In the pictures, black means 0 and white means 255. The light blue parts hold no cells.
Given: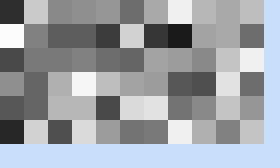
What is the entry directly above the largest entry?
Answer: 46
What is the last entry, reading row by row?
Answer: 196
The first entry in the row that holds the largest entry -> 252
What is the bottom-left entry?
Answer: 39
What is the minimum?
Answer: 26
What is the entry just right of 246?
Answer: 190
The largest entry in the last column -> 240
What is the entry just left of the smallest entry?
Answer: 54
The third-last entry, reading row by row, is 176
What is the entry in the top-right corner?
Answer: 190
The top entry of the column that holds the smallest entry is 240
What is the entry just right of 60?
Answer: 210
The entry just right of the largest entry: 129
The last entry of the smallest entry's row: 109
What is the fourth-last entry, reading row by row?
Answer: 240
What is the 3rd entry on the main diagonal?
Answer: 121
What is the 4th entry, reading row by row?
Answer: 143

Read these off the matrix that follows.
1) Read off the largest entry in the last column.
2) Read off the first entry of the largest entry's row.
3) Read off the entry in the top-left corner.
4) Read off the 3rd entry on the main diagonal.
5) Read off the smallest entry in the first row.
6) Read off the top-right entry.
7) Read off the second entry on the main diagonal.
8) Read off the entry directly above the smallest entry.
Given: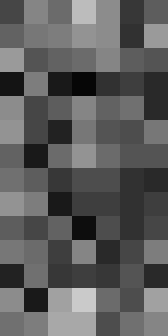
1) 161
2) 140
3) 70
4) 99
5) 55
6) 93
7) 119
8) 107

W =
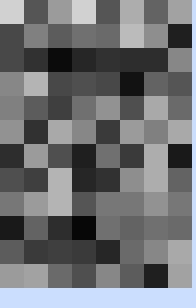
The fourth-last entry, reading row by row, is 134
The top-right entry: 161
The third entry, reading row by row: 155
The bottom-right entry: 161
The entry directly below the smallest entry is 58
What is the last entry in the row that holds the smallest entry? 106
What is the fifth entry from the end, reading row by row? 79
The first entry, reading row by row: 209
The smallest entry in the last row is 32
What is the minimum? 6
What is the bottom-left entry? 155
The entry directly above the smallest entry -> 85
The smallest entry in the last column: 25
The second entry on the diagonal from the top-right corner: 141

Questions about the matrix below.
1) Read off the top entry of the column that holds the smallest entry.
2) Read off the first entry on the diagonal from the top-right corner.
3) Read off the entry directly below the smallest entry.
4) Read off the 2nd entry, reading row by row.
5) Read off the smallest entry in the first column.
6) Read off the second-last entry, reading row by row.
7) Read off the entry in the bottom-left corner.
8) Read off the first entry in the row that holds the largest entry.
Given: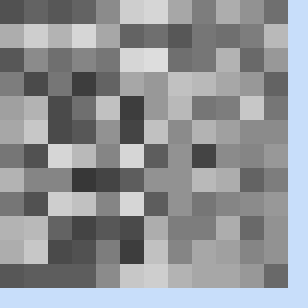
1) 99
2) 111
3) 193
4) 99
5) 81
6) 152
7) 87
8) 87

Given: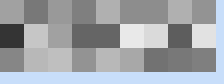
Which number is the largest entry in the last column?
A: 226
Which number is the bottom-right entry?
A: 127
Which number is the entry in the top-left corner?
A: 161
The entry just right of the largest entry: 218
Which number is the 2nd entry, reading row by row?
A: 120
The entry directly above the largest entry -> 141
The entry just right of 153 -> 127
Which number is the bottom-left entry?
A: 134

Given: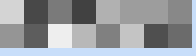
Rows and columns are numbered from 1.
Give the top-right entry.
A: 136
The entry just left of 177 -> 65
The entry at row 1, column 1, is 212
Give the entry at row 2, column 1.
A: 149
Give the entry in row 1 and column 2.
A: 72

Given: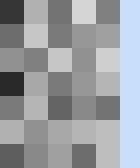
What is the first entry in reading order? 53
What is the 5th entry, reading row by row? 129
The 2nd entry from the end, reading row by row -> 108
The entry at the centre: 121
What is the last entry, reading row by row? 190
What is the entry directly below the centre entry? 101
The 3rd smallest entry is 94
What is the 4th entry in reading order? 213
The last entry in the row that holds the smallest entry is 182
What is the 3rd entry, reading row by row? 115
